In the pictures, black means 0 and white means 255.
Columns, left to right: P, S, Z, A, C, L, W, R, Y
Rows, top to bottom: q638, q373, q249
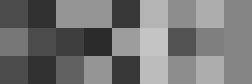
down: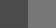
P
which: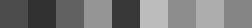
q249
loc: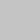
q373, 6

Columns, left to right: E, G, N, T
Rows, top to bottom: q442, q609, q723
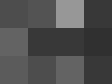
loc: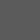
q723, 1
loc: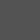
q442, 2
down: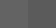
E
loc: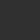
q609, 4
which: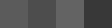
q723
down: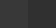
T

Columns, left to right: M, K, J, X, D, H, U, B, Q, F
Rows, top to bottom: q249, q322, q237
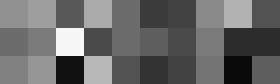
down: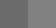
M
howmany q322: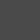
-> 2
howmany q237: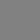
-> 1
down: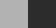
Q
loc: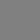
q237, 1
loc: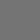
q237, 8

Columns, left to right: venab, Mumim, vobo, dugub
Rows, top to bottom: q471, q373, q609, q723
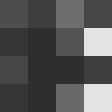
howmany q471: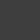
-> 1
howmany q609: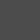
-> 0

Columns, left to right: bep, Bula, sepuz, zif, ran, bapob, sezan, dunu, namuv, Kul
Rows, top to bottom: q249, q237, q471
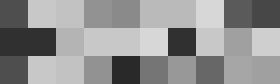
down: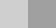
Kul
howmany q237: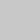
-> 3
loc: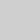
q237, 10
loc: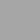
q471, 9
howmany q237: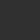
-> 3
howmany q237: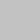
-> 0
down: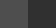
bep

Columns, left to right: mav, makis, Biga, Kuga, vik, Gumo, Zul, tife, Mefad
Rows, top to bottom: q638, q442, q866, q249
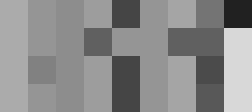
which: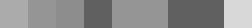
q442
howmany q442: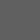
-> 3
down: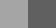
Zul
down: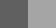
Zul
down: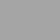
Zul

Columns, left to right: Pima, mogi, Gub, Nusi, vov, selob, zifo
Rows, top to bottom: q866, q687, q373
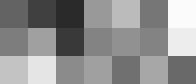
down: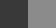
Gub
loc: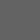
q866, 1
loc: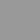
q866, 4
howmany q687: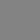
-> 2

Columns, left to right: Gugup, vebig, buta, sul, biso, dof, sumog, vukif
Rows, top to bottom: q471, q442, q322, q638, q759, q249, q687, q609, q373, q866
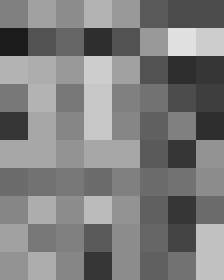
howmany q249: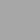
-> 4
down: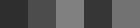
sumog
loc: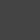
q373, 7
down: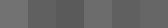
dof
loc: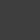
q638, 8

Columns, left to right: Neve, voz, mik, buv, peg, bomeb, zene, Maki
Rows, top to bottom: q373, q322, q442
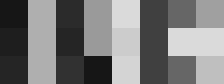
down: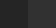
mik
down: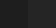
Neve
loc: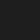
q322, 1
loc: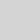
q442, 5
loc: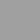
q373, 8
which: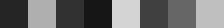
q442
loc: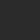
q373, 3

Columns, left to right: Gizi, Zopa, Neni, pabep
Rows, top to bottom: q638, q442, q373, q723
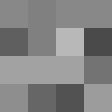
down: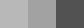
Neni
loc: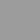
q723, 4
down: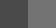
pabep
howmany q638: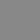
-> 3
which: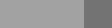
q373
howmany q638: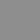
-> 0
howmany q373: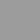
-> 0

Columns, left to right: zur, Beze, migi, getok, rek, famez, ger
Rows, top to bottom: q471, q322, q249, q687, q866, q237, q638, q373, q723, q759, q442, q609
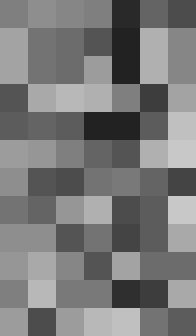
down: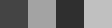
rek
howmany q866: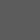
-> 3
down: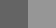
Beze
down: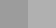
getok
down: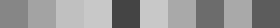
ger

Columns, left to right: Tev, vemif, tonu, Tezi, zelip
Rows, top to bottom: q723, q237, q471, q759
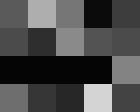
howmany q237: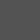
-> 1
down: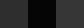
vemif
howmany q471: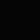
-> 4

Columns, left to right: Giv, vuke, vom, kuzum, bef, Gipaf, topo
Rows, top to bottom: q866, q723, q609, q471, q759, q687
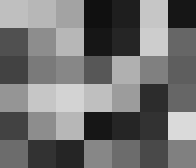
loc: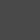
q687, 6
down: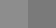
vuke

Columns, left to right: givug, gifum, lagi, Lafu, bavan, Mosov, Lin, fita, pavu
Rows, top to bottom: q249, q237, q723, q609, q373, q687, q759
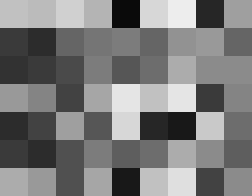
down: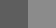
pavu
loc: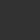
q723, 1
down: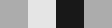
Lin
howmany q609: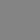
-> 2
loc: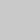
q373, 8
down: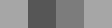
Lafu

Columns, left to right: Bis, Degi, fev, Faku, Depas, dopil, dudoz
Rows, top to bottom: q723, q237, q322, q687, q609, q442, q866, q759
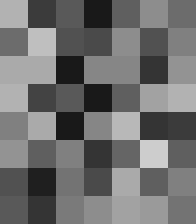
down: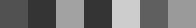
dopil
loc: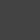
q687, 2
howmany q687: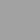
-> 1
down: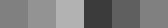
dudoz
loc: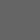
q442, 5
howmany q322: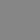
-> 2

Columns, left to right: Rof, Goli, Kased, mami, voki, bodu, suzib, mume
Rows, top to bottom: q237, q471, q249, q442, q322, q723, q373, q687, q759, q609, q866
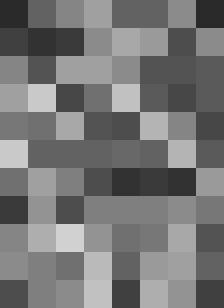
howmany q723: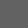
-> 4
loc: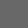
q723, 5
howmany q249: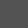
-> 3

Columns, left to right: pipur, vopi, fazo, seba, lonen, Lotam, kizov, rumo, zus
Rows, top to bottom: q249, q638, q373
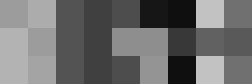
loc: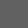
q638, 8
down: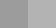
pipur
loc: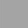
q373, 2
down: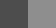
lonen
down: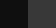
kizov
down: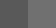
zus
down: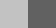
rumo

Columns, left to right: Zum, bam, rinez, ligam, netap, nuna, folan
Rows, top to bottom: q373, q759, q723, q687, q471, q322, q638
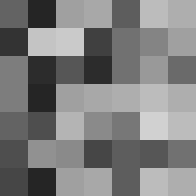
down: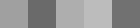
folan
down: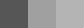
rinez
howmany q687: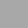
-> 1
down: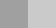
rinez

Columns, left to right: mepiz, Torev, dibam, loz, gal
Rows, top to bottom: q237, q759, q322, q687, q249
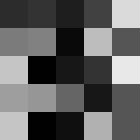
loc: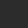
q237, 1
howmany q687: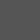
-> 1
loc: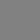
q759, 2
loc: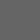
q687, 3
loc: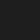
q237, 3
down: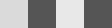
gal

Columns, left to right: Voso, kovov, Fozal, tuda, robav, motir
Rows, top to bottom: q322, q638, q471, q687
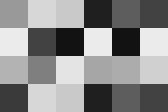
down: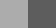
robav
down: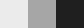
tuda
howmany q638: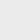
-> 3
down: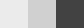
motir
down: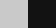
Fozal
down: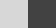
kovov

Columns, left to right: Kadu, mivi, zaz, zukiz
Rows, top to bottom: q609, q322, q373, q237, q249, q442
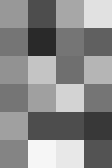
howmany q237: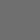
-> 0
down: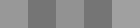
Kadu
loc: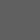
q322, 4
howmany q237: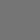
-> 2
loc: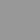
q609, 1
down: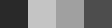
mivi
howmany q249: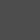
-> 2

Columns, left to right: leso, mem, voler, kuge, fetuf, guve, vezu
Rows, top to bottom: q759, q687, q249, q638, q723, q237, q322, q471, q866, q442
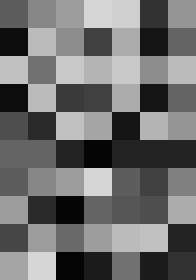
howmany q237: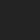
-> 4
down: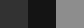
guve
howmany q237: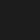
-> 0

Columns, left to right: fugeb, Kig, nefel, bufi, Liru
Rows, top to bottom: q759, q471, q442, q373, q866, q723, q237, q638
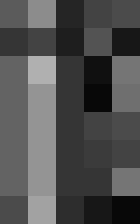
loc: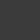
q723, 4
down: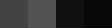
bufi
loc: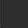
q638, 3
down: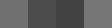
Liru
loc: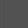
q471, 4

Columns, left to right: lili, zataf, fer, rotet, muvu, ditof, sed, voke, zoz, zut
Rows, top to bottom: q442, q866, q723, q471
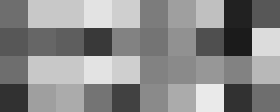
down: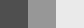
voke
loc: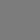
q442, 6

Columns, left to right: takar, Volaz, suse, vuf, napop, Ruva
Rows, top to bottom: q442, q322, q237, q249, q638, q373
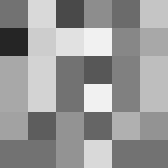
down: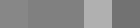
napop
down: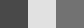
suse
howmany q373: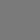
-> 0
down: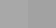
takar

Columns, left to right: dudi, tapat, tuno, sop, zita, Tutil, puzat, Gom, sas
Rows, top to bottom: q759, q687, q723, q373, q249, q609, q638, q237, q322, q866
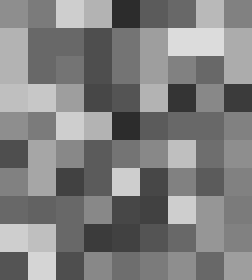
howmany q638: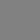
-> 3
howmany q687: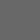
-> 2
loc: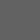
q237, 2
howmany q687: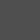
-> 1

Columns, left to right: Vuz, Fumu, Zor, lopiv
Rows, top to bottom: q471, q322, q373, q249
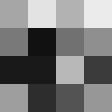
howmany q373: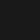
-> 2
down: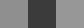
lopiv
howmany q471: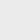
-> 1
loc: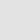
q471, 2
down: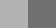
Zor

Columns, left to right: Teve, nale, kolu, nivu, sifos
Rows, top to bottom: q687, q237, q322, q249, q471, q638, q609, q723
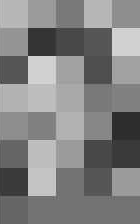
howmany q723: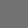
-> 4
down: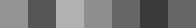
Teve
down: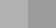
kolu

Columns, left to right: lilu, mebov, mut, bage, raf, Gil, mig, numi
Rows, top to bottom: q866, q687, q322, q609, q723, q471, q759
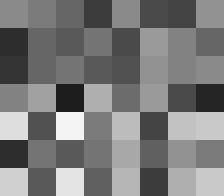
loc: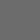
q609, 5
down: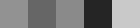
numi
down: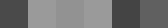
Gil

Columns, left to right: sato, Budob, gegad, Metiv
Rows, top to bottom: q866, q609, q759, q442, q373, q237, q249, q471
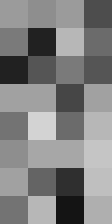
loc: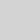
q373, 2
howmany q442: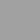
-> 3
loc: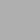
q471, 4
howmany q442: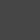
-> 1
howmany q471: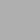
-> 1

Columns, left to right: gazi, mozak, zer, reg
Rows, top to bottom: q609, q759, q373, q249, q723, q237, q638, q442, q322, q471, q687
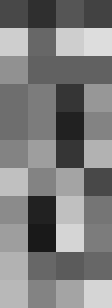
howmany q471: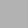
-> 1
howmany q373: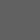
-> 3

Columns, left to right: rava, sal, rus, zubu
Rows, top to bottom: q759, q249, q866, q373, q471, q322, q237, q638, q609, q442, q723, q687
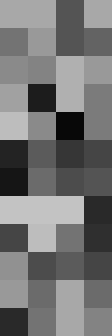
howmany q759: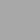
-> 3
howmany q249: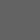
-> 1
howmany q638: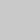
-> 0
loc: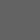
q249, 4

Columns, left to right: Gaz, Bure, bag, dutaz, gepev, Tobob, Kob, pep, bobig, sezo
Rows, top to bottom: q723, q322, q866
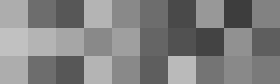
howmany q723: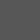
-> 1
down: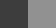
bobig
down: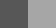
bag

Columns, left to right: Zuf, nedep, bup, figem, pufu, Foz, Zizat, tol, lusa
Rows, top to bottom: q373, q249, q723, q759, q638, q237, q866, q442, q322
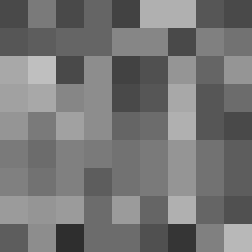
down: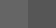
tol
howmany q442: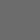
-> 1
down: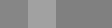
bup
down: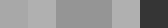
Zizat
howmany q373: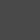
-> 3
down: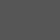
tol
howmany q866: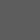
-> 2

